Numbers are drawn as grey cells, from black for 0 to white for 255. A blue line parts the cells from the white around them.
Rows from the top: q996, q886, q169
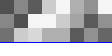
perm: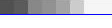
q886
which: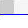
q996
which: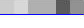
q169
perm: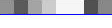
q886

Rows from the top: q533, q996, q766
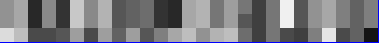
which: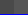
q766
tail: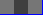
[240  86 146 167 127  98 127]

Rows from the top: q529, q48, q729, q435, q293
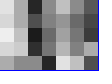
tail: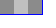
[88]
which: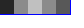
q529
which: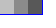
q529
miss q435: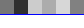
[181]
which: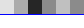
q529
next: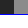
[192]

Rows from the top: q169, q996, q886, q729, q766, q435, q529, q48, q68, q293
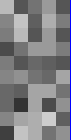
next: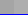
[205]
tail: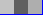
[124]
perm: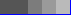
q886
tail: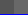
[95 85]
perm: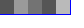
q169
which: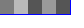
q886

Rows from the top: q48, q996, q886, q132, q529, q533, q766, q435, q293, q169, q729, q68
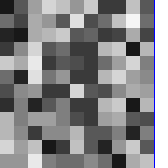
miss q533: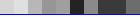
[118]
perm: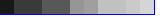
q48
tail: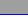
[127  77  58 159 171  88  77]
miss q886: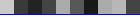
[100]
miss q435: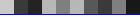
[46]
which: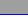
q293
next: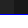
[171]

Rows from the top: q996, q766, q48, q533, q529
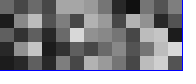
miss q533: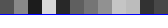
[106]
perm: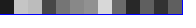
q48
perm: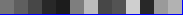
q529
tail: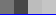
[28]
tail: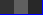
[106 216 145 136 117  71 188 197  28]

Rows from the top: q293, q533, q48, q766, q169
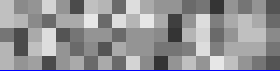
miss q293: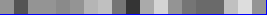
[75]
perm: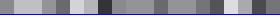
q48
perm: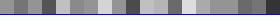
q293
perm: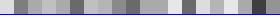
q533
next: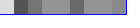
[52]
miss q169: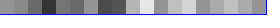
[160]
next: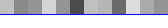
[148]

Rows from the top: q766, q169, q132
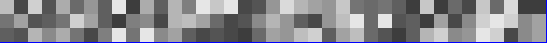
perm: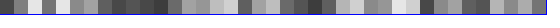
q132
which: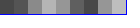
q169

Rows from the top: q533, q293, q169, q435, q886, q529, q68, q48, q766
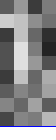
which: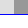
q886
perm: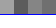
q68

